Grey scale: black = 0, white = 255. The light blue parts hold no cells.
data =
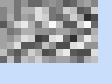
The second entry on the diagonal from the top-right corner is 104
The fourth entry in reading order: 147
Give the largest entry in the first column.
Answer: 191
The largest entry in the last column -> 222
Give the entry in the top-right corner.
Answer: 133
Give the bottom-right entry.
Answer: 191
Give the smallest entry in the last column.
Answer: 77
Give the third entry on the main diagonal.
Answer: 118
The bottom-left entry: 104
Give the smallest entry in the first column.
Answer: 89
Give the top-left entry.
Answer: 162
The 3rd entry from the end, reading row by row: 104
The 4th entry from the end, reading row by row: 133
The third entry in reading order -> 118
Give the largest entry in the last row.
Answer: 207
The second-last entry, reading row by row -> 175

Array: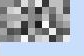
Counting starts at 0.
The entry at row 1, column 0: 107
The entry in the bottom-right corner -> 235
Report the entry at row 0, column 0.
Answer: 150
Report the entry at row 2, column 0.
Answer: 150
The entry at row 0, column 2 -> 107
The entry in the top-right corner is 107
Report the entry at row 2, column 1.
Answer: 163
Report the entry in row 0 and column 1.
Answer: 150
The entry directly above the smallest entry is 123
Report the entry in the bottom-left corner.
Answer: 136
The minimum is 28
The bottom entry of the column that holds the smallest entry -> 203
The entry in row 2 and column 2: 163

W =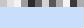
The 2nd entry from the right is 58
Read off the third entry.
243
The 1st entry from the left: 199
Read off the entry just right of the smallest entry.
104

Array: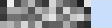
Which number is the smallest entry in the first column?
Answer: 43
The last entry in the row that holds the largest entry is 227
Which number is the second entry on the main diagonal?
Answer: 170
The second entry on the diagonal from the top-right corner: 142
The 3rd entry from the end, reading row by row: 114
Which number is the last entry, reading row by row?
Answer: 43
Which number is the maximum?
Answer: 239
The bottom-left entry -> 170
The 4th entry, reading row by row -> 129
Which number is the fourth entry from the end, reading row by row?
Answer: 170

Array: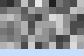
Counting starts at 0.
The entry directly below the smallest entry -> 106
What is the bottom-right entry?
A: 161
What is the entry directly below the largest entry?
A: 134
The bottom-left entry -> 177
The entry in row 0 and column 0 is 63
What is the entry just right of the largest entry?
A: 146
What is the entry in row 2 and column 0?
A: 177
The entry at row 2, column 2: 161
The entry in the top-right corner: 192
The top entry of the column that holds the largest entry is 233
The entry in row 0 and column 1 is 47
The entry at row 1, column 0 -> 106
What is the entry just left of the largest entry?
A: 92
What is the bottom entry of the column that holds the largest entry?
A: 63
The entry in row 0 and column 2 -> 92
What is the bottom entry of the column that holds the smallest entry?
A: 192
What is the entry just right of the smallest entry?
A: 118

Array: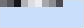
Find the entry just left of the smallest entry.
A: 87
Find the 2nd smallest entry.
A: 75
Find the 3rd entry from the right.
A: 167
